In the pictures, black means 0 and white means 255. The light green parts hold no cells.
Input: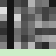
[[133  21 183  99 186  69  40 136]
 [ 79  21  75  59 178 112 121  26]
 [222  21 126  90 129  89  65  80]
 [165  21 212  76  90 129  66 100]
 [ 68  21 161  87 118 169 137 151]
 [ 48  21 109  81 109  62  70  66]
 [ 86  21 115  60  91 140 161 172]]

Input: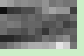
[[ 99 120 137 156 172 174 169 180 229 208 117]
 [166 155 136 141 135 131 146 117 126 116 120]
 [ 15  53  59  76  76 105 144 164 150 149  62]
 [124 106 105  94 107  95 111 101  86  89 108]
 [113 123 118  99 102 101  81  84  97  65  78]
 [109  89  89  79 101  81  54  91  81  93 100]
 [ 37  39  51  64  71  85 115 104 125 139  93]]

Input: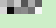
[[216  11 134 140 113 247]
 [188 151 203  86 171  97]]

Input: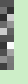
[[ 63 118]
 [ 83  84]
 [116  50]
 [ 46 205]
 [107 147]
 [204  97]
 [ 82  84]
 [ 53 250]
 [ 80 162]
 [145 121]]

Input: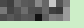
[[ 77  89  77  88  85  18  92 128 122 155]
 [ 73  63 107  90  86 137 102 199  85 123]
 [120  68  82 109  79  76 104  63  56 155]]

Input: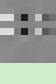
[[140 137 135 135 135 137 135 135]
 [140 136 135 135 136 137 135 135]
 [141 143 134 131 133 139 134 134]
 [219 219 123  31 131 197  90 111]
 [141 139 136 133 134 137 136 136]
 [219 220 123  30 131 197  89 111]
 [134 130 138 146 138 132 139 139]
 [137 138 138 135 135 137 136 135]
 [140 139 137 133 134 137 136 136]]

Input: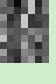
[[100  77  44 121 152  47 109]
 [113  67  10  96 195  36 114]
 [ 91  99  46  75 193  58 125]
 [150  45  70 203  53  72  76]
 [111  62  82 200  56  57  84]
 [142  97  85  96 135 116 110]
 [192  73  91 131  90 142  91]
 [ 68  85  82 168  93  39 101]
 [158  63  54 134 122  89  95]]

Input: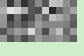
[[152  84 122  76 108 154 133 135 149 126  93]
 [149  56 130  50  88 139  86 194 187 142 108]
 [175 228 212 170  87  76 204  40  99 133 162]
 [151  55 115  54  80 142  97 188 170 145 102]
 [147  84 107  84 111 157 135 136 136 127  91]
 [ 86 128 157 141 216 140  76 153 191 103 154]]

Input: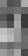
[[155 133 164  73]
 [129  82  90 172]
 [106 101 112  98]
 [ 87  58 154  58]
 [113  79 168  58]
 [190 173 153  99]
 [201 183 150 110]
 [119 105 118 105]]
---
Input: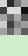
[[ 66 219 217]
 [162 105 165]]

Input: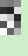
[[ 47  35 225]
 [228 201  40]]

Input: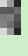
[[ 90  88 109]
 [123 128  84]]

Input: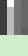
[[ 60 188 115]
 [ 60 188 115]]

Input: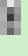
[[171 111 155]
 [178  58 142]]

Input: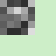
[[ 81 165 212]
 [105 102 116]]

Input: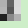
[[181  87 220]
 [ 32 138 177]]
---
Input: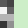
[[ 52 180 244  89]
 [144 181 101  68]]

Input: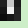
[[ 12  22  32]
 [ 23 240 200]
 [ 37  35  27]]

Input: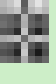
[[110  82  99 167  85 112 105 170 184]
 [102  74  89 177  79  99  98 182 197]
 [ 87  38  66 189  43  88  78 196 220]
 [172 199 184 109 196 173 177 106  91]
 [101  67  87 177  72 100  95 182 199]
 [ 81  26  60 193  33  85  71 200 227]
 [103  77  91 177  82  99 100 181 196]]

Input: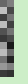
[[ 58 151 114 188 158  57  82 189  63 192 104]
 [ 49 128  36 104  26  74 115  65 117  73 127]]

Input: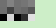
[[  3 110 112]
 [213  67 130]
 [  3 110 112]
 [ 47 104 117]
 [225  87 127]]

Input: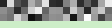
[[130 142  35]
 [115 120 219]
 [214  42  85]
 [161 105  60]
 [ 17 208 174]
 [ 45 238 133]
 [120 101 226]
 [144 152  46]
 [141 150  40]
 [185  65 129]
 [ 22 206 173]
 [144 145  46]
 [251  37  97]
 [157 164  49]
 [ 66 199 166]
 [124 108 237]]

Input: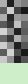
[[201  92 205 103 211  90 174  95 174]
 [146 211 144  56 142  54  40 207  31]
 [ 34  77  33 177  33 192 154  64 149]
 [ 84  24  87 120  93 102 142  24 126]]
